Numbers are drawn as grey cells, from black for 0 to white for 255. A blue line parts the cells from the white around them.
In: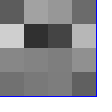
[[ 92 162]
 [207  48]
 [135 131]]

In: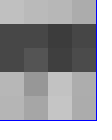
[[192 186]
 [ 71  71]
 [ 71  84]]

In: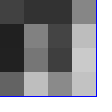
[[ 65  50]
 [ 32 129]
 [ 33 118]]

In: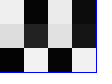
[[239   5]
 [221  34]
 [  3 242]]

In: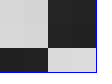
[[215 212]
 [216 214]
 [ 32  34]]

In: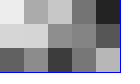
[[237 171]
 [214 213]
 [ 97 140]]

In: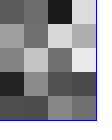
[[ 91 109]
 [159 112]
 [132 196]]

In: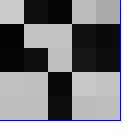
[[202  14]
 [  3 194]
 [  4  14]]
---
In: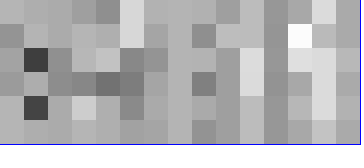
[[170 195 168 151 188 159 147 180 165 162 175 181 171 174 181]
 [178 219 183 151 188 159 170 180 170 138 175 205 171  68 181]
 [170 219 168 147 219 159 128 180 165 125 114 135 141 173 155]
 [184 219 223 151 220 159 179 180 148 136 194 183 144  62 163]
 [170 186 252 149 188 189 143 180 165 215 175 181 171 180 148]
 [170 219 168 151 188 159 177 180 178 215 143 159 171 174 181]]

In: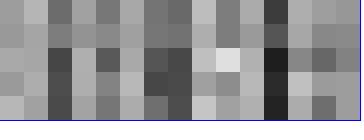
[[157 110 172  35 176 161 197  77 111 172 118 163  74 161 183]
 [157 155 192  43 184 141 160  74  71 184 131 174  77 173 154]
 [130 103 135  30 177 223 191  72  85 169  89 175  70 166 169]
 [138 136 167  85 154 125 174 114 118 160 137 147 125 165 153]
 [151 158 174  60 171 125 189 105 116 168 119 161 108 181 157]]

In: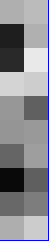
[[204 174]
 [125 104]
 [ 95   9]
 [158 101]
 [153 149]
 [ 96 151]
 [205 212]
 [233  41]
 [176  30]
 [187 175]]

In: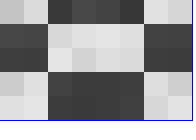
[[227 215  64  60  58  60 229 224]
 [207 222  62  60  60  66 224 204]
 [ 60  61 218 222 211 229  61  62]
 [ 65  66 223 229 225 216  69  71]
 [214 225  55  67  72  57 219 196]]

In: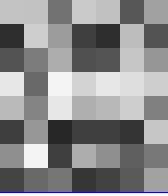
[[163  90  66  54 119 105  67]
 [120  95 143 174  63 244 143]
 [198  52  64  64  39 152  62]
 [128 206 185 175 231 132 186]
 [207 221 231 211 244 105 231]
 [150 198  84  80 173 124  83]
 [ 82 189  45  64 155 207  46]
 [161  87 193 202 114 194 195]]

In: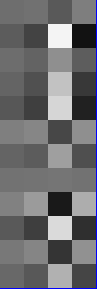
[[ 69 177  88 104]
 [145  52 133 120]
 [ 47 218  62  89]
 [173  25 155 129]
 [114 117 115 114]
 [ 79 159  92 100]
 [143  71 134 127]
 [ 33 214  63  87]
 [ 56 194  80 100]
 [ 93 143  99 109]
 [ 18 244  67  92]
 [126  89 113 110]]
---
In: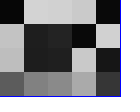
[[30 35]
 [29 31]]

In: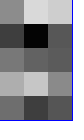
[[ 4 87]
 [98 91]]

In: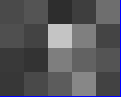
[[ 67 196]
 [ 51 126]]

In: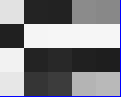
[[245 246]
 [ 35  40]]

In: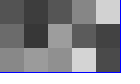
[[ 55 157]
 [155 144]]

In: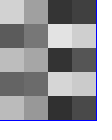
[[119 227]
 [166  51]]

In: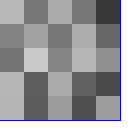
[[162 119]
 [200 133]]

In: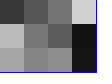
[[118  92]
 [133 141]]
